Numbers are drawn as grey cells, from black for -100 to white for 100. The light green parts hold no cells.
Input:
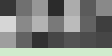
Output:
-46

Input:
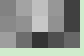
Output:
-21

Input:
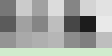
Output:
49

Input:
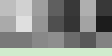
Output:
1

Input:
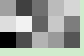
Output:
-33

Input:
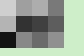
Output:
13

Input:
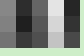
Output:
-43

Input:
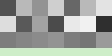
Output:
21
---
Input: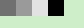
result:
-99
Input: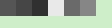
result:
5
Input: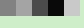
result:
58
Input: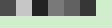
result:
-57
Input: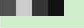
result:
-86
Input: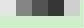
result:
62
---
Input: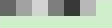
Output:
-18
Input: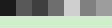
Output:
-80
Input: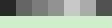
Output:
-69
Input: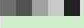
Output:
-13
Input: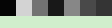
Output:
-97
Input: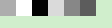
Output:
36
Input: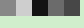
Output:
6
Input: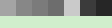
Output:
29
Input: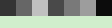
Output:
-60
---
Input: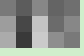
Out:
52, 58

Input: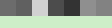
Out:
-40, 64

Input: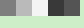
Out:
91, 91

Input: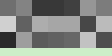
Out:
30, 63

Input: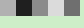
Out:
9, 72

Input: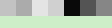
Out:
63, 79

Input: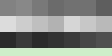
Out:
40, 72
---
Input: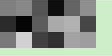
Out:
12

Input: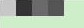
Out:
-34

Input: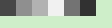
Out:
-62

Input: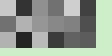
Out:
-49

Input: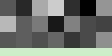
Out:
17

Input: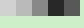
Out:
-31

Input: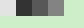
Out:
3

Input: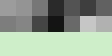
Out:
-24

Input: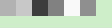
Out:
12
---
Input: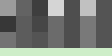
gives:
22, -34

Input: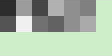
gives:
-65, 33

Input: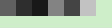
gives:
-25, 52

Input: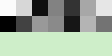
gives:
97, -10

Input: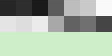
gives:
-70, -46

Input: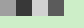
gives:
25, -29

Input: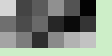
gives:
68, 52
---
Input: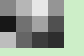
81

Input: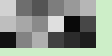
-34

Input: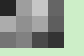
55

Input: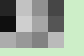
13

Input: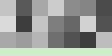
32

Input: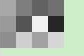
-23

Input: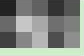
-24

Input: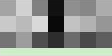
1

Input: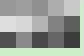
13
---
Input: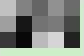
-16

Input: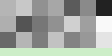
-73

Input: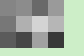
21

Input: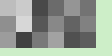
-10

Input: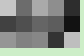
-65

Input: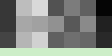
-96

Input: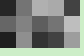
-48

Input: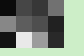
-11
